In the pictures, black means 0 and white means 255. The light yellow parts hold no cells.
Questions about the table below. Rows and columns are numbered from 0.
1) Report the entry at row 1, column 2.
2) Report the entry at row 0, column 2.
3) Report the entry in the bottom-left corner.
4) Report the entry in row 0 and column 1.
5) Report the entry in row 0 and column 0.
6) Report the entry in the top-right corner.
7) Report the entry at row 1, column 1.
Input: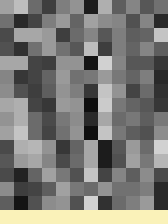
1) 68
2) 107
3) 94
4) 189
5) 161
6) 113
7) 41

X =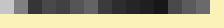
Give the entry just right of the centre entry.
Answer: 45
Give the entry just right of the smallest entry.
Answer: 73
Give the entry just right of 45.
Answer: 37
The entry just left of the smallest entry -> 31

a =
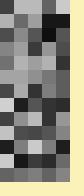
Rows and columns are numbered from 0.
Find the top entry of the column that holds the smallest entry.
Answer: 99
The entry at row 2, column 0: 77
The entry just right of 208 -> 30
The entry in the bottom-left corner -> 99
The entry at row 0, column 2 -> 186
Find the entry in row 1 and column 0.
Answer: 178
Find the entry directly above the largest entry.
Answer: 71
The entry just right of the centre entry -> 126
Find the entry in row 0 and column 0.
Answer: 65
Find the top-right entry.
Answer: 202
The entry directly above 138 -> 106
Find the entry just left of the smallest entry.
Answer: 85
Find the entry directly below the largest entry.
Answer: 65
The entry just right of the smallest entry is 85
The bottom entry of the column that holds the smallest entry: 99
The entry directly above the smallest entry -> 23

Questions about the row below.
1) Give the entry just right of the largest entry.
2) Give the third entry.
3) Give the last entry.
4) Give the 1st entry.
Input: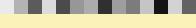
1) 179
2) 91
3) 99
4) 234

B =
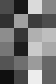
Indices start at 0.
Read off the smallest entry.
15
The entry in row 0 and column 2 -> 218
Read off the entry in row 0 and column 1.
23
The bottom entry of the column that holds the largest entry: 237
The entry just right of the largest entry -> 97
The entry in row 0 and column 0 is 76
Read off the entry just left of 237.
68

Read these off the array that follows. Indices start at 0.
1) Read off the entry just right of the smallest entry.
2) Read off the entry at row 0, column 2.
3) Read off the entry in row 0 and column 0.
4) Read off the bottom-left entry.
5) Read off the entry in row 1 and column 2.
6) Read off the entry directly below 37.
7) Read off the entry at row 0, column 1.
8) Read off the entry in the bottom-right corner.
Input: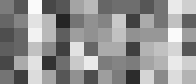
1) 116
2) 250
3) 124
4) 116
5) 226
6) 94
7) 86
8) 179

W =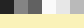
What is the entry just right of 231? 186
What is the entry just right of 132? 97
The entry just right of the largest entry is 231
